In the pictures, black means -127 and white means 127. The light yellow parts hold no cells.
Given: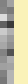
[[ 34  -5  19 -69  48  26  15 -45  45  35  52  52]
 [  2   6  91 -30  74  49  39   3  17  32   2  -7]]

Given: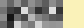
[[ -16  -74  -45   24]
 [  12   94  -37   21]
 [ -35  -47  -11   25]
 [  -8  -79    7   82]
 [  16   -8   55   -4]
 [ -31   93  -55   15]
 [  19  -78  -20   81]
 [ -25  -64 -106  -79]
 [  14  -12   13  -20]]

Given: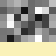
[[  63  -36   33   44  -25   35]
 [  -4   90  -63  -61   12   11]
 [  -9  123 -105  -12   46  127]
 [ -20  -18  -24  -58  -60   51]
 [  28 -108   54  -28  -85   33]
 [  51    4  -74   14   40  -25]
 [  32   -5  102  122   -7 -101]
 [   7  -36   11   26  -10   -8]]

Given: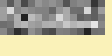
[[-27  28  -5   7 -12]
 [-73 -32 -32 101 -15]
 [  6  86 -20  58 -91]
 [ 10 -18 -32  63 -32]
 [  0 -16  16  52 -15]
 [-43  41  43  71  -2]
 [  3  21  88  37   0]
 [ 18 -23  17  49 -52]
 [  8   1   0  46 -43]
 [ 22   2  39  26  -3]
 [-12   9  60  33  16]
 [-53  20 -94  55 -53]
 [ 13   6  46  44 -81]
 [-36  88   3 -11 -28]
 [ 12  31  30 -17   7]]

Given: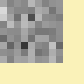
[[ 21  19  -1  15  15  13 -23  17   9]
 [ 17  -9   8  20  -3   1  64  45  53]
 [  3  34  11  26  -7  35   3   0  22]
 [ 28  43  54   5  -7  36  10 -11  18]
 [ 55   1 -49  41  11 -12  43  48  47]
 [  9   7  54  58  39  34 -73  -4  32]
 [ 18   7 -14  21  11   4  16  27  34]
 [  4  21  36  60  12  18 -26  10   2]
 [ 39  89  76   3  19 -21  39  15  42]]

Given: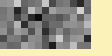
[[ -17  -26   26   56   18  -89  -12]
 [ -87   81  -30    8    1   25  -10]
 [ -54    3   24   18   -1   19   61]
 [  -4   11  -22   15  -25  -11    6]
 [ -11   11  -41  -20   10   75   14]
 [ -53   32  -27  -18  -29   13  -98]
 [  69  -65  -28  -49  -82  -41  -37]
 [  -5   11 -115    7   16    9    2]
 [ -14   61  -85   -5  -46   13   19]
 [ -25  -33  -12  -81   14  -45   36]
 [  74  -91  -59   52   29   -6  -20]
 [  23    5    5  -16  -28   -2  -24]
 [  18  -11   -7    4   18  -51   -3]]
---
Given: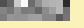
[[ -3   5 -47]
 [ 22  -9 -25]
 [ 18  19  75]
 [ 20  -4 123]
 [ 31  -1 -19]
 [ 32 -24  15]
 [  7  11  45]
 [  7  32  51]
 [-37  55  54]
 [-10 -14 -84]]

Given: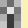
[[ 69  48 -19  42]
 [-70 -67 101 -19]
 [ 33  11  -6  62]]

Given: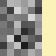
[[-16 -67  -8 -16  -6 -40   3 -32]
 [ 33  17  77 -20 -34   8 -65  54]
 [-22  65 -91  26  57  -2  85  47]
 [ -4 -99   7 -83 -43  -7  38  28]
 [ 45 -46 -27 -55 -37  87  -8  56]
 [ 18  63 -44  28  18  32 -70 -40]]

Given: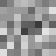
[[ 94   6 -28  89  34  21  33 -19]
 [  5  91  34   8 -20  22  23   4]
 [ -1  -8   1  61  38  68  27  50]
 [ 52  82  72 -64 -31  10  24  60]
 [  7  23  25 -23 -34  15 -22  46]
 [-15  32  87 -16 -69  51  40  16]
 [ 63   7  58  99  33  -1  33  -3]
 [ 50  -3  31  75 -31  26  94  14]]

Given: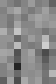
[[-31   2   1  26  37  18  19  46  10   9   1  17]
 [ 34  12  23   3  32   4  20   9  -8  -5  24   1]
 [-50 -21 -91 -35 -45  59 -23  68  36  15  40 -12]
 [ 41  15  14  18  17   2   3  18   6  -7   9   4]
 [ 15  12  19  26  35  -4  28  10   7  22  -4  27]
 [ 29  19   9   2 -15   3  11   7  29  35  10  -1]
 [-14 -10 -18 -35 -51  78  55  -9  17  26  32   6]
 [ -6  54   2   1 -16  16  -5   6  26  18   3 -29]]

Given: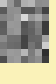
[[-49  11  -7  11 -31 -35   2 -37  67]
 [ 20  27 -19 -15  18  25  13  15  21]
 [ 27  24 -22 -16  25  23  26  17 -20]
 [-23  56 -58 -59 -38 -43  88 -41  47]
 [  1  -3 -11 -26 -29 -23  23 -41  54]
 [ 13  32 -29 -24  -4   2  42  -8  12]
 [-67 -81  76  34 -68 -69   5 -60  15]]
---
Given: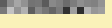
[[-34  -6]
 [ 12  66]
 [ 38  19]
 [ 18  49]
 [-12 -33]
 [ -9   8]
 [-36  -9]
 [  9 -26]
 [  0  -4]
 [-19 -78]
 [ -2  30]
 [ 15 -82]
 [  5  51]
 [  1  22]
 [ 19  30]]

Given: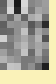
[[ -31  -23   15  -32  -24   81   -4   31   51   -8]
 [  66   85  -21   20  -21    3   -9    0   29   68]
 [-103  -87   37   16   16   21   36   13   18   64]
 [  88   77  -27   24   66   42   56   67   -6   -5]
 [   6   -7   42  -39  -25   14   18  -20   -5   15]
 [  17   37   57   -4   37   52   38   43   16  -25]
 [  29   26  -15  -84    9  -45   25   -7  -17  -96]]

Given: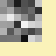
[[  26   13   72   32   50  -12]
 [ -23   36  107   29  -39  -10]
 [-100  -29   59  -80   16   -9]
 [ -47  -42   10  115  -29 -111]
 [ -60  -22  -35   84  -58   84]
 [  71  -80   57   75  -24   58]]

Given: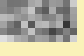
[[ 10   7  58  35   6  94]
 [-12  -2  50  -3 -16  76]
 [-11  12  26 -29 -16  44]
 [ -7  34  17  66  15  35]
 [ 37  69  44 -39  66   4]
 [ 47 -13  31  52  -1  32]
 [ -8 -35   0  57 -14  28]
 [ 26  43   5  23 -58  -2]
 [ 22 -20  32  49 -30  45]
 [-12 -27 -15 -73   1 -12]
 [ 75  33  28  20 -28  80]]

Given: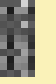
[[-38  18 -34 -45 -36  -6  16 -49  17   7 -50]
 [-39 -99 -60 -37 -58 -81 -96 -37 -97 -90 -36]
 [-38  18 -34 -45 -36  -6  16 -49  17   7 -50]
 [ 83  17 -46  52 -48 -17  13  33  14   0  24]
 [-33 -82 -56 -34 -55 -71 -80 -35 -81 -77 -35]]

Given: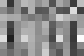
[[ 56  10  53  33  48  93  20   2]
 [-74 -21  40 -57 -71 -95 -46 -20]
 [ 17  17  42  14  16  23  11   6]
 [ 57 -41   8  33  49  84  16 -12]
 [ 47  48  -8  44  47  49  44  42]
 [ 16 -41   4  15  14  19  15  12]
 [ 37 -38 -18  50  40  17  58  76]
 [-44  29  16 -32 -40 -55 -26 -10]
 [ 39 -40  80   7  31  93 -11 -41]
 [ 14 -47  54  18  14  10  20  26]
 [-67  91  37 -63 -66 -71 -63 -58]
 [ 62 -63  27  29  50 124  10 -36]]

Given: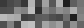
[[-69 -49  58 -47]
 [-54 -47  47   1]
 [-44  11  41 -58]
 [-72   2 -63  55]
 [ 52  61 -55  64]
 [-59 -81 -35 -33]
 [ 34   9 -32  36]
 [-40 -13 -48  15]
 [ 50  16 -55  33]
 [-97   4 -16 -42]
 [-32  46 -96  16]
 [-11  -3   5 -26]]
